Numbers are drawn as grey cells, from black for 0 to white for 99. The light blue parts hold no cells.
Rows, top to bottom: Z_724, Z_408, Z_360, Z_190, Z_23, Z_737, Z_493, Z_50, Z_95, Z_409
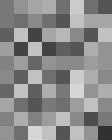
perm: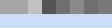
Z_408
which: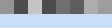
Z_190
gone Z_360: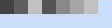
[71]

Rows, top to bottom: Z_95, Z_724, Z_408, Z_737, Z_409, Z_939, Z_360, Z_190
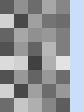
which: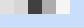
Z_409
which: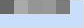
Z_408
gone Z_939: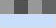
[42]
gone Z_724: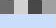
[45]
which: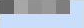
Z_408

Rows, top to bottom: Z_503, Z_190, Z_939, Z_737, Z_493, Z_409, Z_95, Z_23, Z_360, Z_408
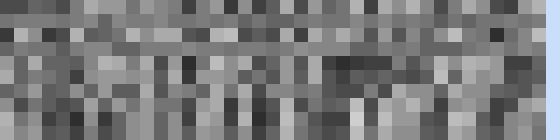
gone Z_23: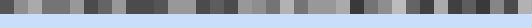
[62]
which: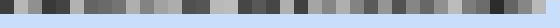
Z_939
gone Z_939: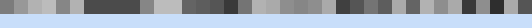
[42]

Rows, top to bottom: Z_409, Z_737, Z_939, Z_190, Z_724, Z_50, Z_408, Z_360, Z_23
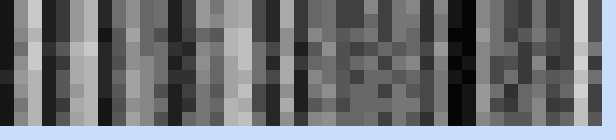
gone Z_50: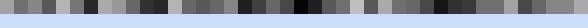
[37]
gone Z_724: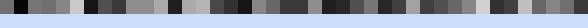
[49]
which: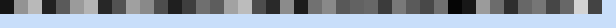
Z_408
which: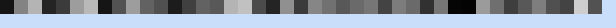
Z_939

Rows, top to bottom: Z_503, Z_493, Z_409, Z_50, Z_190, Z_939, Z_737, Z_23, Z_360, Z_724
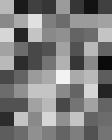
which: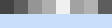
Z_939
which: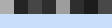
Z_503
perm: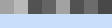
Z_50
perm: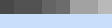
Z_50
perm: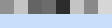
Z_360
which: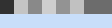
Z_360

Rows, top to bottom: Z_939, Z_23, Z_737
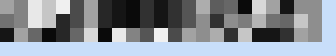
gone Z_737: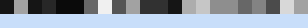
[90]
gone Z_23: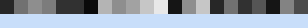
[40]
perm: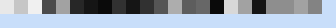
Z_939
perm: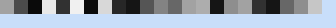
Z_737

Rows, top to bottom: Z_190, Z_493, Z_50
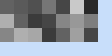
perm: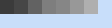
Z_493
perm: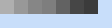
Z_493
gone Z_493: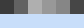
[49]

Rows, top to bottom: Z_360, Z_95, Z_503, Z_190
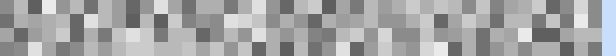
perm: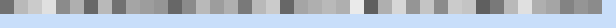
Z_360
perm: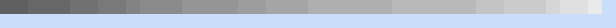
Z_95
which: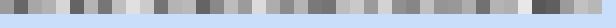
Z_503
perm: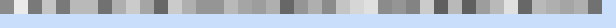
Z_95

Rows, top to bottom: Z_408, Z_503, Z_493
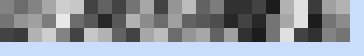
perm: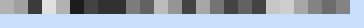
Z_408
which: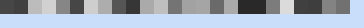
Z_493
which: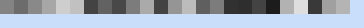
Z_408
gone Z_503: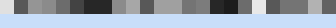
[30]
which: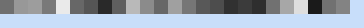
Z_503

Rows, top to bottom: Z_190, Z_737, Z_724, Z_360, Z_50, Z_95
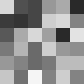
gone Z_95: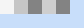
[44]
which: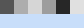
Z_724
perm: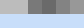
Z_50
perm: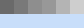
Z_360
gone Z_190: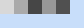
[16]
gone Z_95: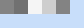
[77]

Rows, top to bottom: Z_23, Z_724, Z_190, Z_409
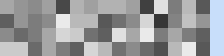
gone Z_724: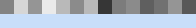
[75]
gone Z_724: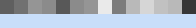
[51]

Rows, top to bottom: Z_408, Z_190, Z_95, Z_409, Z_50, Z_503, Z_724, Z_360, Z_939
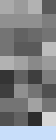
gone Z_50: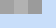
[53]
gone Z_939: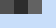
[83]
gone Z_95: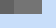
[41]
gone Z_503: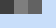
[20]
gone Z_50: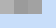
[53]

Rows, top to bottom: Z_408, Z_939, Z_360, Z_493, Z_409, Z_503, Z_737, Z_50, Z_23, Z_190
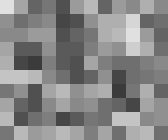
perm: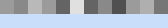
Z_360
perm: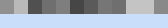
Z_23

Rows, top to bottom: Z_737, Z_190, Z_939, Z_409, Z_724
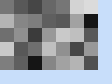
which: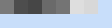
Z_737
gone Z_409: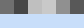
[59]
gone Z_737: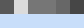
[82]
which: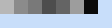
Z_190
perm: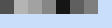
Z_724
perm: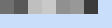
Z_939

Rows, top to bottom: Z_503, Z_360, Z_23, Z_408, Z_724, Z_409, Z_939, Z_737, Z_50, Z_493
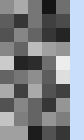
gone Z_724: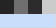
[92]
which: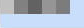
Z_50
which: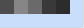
Z_23

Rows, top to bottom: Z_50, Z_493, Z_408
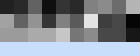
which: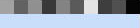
Z_493
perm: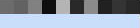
Z_50
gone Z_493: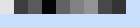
[63]
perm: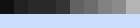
Z_50

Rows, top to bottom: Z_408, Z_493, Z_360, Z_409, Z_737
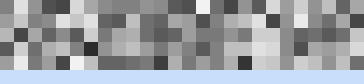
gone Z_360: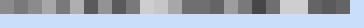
[71]
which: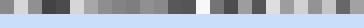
Z_408

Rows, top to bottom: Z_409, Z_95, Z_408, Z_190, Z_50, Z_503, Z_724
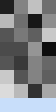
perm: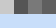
Z_408
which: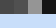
Z_190
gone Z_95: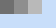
[9]

